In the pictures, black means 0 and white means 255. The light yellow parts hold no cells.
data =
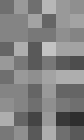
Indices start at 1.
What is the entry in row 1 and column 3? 111
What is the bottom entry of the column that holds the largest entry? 174
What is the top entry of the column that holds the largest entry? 183
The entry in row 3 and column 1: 132
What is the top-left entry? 111
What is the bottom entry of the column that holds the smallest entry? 89
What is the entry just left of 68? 101
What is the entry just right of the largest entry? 163
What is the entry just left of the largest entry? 89
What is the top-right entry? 143
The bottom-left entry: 120
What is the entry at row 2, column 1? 132
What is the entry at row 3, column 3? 120
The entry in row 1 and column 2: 153

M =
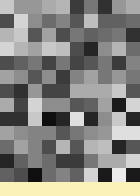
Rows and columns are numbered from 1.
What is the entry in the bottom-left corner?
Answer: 97
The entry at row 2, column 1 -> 77
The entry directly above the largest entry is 171
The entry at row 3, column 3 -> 86
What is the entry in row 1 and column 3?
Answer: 151
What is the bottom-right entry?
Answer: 26
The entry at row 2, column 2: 212
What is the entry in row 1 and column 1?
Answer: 200
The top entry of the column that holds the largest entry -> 151
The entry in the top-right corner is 171
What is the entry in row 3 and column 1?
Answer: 181
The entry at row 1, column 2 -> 151
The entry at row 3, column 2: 200
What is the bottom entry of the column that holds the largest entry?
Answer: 235
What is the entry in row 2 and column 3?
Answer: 141

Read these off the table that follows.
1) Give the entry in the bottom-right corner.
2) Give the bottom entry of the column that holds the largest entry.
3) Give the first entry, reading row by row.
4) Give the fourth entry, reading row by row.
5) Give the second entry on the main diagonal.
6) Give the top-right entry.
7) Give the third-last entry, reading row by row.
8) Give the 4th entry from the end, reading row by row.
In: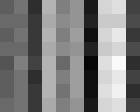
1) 66
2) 222
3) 94
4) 179
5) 105
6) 66
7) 213
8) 25

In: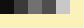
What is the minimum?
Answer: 14
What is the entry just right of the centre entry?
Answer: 78
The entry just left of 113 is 58

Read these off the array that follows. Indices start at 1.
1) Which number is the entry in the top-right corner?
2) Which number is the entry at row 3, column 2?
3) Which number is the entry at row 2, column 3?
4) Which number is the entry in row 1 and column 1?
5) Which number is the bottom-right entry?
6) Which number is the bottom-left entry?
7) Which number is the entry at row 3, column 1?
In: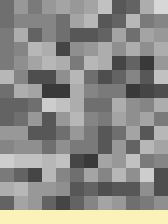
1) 215
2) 173
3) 133
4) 111
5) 143
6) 99
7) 122

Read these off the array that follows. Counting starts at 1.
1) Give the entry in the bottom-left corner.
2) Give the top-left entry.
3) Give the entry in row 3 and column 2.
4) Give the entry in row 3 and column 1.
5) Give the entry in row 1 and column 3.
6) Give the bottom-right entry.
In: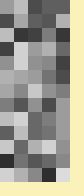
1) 209
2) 156
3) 55
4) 189
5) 76
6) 220

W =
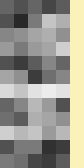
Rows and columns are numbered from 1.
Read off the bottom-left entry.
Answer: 122
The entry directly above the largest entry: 111
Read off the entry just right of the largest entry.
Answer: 226
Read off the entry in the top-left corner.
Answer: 101
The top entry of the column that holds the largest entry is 70
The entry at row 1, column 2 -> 81
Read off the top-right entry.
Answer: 92
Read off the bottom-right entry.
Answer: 92
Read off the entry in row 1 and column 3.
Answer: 101
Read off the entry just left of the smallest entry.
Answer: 81
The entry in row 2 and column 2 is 40
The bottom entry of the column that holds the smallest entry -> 111
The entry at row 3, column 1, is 134

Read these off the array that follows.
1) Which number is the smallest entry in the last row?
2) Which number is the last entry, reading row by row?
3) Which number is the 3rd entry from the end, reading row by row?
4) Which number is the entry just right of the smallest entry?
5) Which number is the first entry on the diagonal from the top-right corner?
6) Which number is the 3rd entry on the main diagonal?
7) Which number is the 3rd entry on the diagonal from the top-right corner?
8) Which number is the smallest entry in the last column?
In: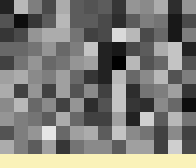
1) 54
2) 74
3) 65
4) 184
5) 149
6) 149
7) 104
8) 13
